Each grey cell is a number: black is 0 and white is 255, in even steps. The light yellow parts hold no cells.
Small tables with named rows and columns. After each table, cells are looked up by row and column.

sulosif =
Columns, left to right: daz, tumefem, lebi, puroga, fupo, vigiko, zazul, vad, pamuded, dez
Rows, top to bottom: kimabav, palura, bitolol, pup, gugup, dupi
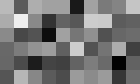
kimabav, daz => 186
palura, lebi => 137
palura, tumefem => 238
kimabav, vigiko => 25
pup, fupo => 96
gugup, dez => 98
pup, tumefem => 124
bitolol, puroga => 13
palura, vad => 202
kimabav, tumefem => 91
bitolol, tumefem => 72
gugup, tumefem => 75
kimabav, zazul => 162
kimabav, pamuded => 132
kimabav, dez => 197
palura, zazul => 204
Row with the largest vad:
palura

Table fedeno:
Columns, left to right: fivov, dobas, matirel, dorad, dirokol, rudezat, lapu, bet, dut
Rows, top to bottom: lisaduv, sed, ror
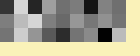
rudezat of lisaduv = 124
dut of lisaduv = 111
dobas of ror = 205
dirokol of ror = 44
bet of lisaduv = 130
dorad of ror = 89
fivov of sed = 126
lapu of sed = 119
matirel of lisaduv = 37
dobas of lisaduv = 213
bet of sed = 145
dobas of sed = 187
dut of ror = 187

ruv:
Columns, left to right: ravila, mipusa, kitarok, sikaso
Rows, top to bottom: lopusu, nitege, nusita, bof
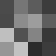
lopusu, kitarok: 92
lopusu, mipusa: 118
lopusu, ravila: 75
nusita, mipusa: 81
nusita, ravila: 191
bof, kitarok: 43
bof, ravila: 150
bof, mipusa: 194
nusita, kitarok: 132
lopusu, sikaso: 60
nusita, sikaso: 55
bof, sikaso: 60
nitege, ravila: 73
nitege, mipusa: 140
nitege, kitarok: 157
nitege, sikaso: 94
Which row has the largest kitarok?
nitege

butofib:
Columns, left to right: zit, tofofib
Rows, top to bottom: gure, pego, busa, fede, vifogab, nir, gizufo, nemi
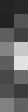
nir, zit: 71
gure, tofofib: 40
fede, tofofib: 200
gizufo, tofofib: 59
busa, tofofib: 65
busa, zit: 94
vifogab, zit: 93
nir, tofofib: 108
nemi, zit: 129
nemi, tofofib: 97
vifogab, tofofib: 226
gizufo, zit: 79
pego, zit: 35

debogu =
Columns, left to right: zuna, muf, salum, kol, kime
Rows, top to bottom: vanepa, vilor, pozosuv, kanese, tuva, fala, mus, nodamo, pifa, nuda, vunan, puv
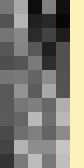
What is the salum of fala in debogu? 100
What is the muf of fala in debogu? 121
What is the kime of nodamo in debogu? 174
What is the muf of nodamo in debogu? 118
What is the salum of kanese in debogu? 88
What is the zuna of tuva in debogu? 78
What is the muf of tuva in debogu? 85
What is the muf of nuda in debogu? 111
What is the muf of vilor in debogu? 180
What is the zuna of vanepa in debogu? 119
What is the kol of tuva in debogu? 45
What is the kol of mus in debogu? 167
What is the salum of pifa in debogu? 185

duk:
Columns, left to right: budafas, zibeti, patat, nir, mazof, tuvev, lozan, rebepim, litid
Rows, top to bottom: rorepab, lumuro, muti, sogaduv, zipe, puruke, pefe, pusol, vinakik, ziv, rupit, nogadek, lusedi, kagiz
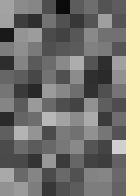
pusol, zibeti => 91
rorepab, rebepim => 83
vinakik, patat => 109
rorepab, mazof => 11
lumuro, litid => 84
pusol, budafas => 133
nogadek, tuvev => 102
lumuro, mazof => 81
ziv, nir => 75
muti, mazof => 66
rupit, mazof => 120
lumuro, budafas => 161
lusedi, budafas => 169
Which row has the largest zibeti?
ziv

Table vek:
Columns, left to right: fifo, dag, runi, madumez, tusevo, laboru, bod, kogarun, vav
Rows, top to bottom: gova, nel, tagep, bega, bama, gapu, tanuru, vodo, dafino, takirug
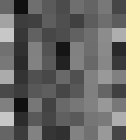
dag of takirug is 60
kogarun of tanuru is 101
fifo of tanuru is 73
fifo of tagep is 199
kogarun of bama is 135
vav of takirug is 70
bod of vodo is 129
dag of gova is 16
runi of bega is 129
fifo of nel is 163

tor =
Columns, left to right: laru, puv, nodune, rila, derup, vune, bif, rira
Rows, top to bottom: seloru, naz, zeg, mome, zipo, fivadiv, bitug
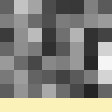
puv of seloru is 195
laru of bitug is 93
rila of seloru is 76
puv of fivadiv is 157
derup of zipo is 126
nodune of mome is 123
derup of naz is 124
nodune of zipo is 71
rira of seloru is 90
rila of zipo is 136
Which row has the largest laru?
zipo

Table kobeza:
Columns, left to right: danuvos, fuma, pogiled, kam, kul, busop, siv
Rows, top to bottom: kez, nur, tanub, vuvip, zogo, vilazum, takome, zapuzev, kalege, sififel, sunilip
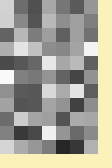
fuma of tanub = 183
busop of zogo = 186
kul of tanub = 96
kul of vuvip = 135
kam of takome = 216
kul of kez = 118
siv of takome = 93
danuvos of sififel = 129
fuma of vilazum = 128
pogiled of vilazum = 120
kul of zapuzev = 147
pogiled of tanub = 124
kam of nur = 185
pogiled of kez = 80
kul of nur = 142
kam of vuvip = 141
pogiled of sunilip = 151
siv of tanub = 113
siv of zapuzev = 142
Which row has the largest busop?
takome

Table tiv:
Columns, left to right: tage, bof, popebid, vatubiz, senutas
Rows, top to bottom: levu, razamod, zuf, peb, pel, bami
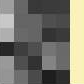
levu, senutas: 60
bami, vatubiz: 30
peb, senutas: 105
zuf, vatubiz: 51
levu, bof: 103
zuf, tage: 175
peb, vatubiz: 117
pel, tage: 153
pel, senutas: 106
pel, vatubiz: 132
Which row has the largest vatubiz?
pel

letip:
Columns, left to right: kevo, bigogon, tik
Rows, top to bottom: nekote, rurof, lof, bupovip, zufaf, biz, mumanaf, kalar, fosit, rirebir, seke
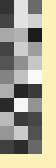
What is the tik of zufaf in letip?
198
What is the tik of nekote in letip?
106
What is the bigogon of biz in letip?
192
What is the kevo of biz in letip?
131
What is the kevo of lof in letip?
169
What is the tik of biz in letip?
249
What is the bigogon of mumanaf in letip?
37
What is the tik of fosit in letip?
71
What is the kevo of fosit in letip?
186
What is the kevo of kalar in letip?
41
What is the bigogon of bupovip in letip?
206
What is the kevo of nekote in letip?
52

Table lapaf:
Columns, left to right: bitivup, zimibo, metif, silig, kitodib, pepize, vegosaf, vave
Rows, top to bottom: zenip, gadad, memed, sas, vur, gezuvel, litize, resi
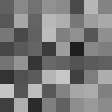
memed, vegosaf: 86
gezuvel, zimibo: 81
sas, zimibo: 89
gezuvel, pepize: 64
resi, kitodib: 97
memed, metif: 97
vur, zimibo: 147
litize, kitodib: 131
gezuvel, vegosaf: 125
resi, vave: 139
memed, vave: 143
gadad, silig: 184
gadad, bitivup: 87
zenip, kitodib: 138

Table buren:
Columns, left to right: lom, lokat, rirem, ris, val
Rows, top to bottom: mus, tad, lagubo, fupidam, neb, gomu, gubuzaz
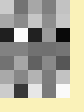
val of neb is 86
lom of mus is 203
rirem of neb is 97
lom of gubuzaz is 204
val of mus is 194
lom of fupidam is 130
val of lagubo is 9
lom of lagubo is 31
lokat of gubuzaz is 56
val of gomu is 194
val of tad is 199
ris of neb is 137
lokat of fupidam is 130
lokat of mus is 115
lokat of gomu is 135
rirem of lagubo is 33
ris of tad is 142

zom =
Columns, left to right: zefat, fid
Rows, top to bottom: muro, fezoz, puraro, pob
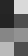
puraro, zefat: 134
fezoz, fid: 78
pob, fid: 78
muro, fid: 217
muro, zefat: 38
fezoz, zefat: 36
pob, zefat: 186
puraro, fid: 146

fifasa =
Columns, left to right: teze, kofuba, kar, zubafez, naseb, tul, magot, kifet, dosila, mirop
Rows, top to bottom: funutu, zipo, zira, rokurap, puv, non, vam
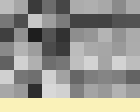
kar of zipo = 199
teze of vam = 167
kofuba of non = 118
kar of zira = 30
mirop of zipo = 83
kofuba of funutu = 166
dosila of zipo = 82
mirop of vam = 156
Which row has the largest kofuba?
puv

